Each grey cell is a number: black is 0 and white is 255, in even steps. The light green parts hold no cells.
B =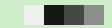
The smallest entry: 23
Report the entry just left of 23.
239

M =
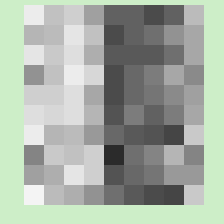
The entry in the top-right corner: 187
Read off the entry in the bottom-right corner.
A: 201
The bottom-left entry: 244
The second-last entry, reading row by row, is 69
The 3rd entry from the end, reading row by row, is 75
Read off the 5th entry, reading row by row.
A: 97
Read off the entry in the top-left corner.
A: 236
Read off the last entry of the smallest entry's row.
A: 132
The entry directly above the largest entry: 160
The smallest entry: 43
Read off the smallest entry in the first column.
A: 132
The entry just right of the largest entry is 187
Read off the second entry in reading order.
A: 193
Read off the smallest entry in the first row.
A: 75
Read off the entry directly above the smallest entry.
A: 104

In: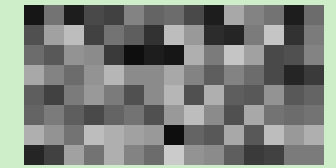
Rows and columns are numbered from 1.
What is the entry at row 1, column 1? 22
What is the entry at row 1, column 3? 29
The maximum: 203
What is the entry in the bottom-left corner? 37
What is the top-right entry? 108
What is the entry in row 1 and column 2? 115
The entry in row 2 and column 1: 80
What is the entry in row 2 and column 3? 189
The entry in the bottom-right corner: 123
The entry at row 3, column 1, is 108
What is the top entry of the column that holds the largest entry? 108
